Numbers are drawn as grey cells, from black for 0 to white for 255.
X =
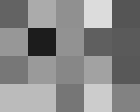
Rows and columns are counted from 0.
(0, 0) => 99
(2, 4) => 88
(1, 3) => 95
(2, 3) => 162
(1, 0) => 151
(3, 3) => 204
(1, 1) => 28

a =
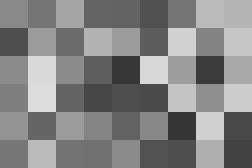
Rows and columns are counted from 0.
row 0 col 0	137
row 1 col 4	156
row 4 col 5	136
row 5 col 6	78
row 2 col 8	168
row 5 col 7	175
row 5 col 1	186
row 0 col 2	166
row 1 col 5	93
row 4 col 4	98
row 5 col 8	67
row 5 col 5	82
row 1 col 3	179
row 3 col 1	220
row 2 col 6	157
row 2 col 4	55
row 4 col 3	133

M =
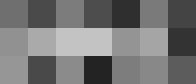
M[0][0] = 111
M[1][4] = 148
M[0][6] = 68
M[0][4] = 47
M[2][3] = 35
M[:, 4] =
[47, 148, 125]

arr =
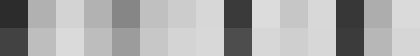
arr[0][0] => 44
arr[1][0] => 66
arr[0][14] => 218
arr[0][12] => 55
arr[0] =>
[44, 177, 211, 178, 134, 192, 204, 215, 58, 220, 198, 216, 55, 173, 218]
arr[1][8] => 77
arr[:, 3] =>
[178, 189]

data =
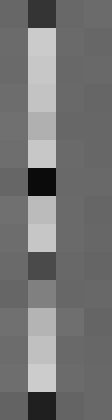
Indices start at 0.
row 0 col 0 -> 103
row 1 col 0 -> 107
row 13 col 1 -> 204
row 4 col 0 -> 112
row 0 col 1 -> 52
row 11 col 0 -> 112
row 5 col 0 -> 110
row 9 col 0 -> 106
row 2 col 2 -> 104
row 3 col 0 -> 109
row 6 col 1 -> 11
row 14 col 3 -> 104
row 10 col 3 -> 104
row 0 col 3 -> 107
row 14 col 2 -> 100
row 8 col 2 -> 106
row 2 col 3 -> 105
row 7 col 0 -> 112
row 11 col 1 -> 180

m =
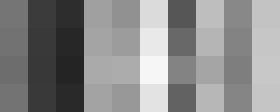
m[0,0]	117
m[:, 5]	[219, 233, 246, 227]
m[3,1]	57
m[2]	[109, 56, 36, 170, 172, 246, 131, 165, 126, 200]
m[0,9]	195
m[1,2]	39
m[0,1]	59
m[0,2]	45
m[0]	[117, 59, 45, 160, 145, 219, 86, 190, 136, 195]
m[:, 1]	[59, 57, 56, 57]
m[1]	[114, 57, 39, 164, 156, 233, 104, 181, 131, 198]
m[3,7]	183

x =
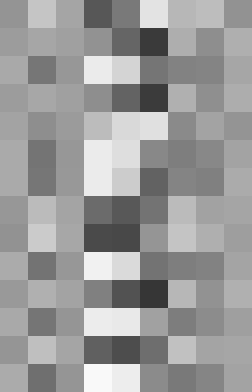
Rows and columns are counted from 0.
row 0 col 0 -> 148
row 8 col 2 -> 167
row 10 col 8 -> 176
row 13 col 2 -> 149
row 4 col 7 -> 163
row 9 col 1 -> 115
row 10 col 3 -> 128
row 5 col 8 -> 163
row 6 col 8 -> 171
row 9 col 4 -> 218
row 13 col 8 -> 163
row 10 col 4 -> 82
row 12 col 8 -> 166
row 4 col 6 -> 138
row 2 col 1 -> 118
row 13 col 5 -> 139
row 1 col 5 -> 58
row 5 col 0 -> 170
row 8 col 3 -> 74
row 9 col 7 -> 130
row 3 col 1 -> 167
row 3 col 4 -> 99
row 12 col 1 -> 191
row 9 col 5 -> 115
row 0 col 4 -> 121
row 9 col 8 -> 164
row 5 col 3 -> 235
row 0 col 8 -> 146
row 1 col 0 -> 156

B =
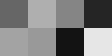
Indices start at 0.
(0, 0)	102
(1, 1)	153
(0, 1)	175

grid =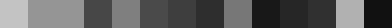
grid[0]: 195
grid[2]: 149
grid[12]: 177
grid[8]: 119
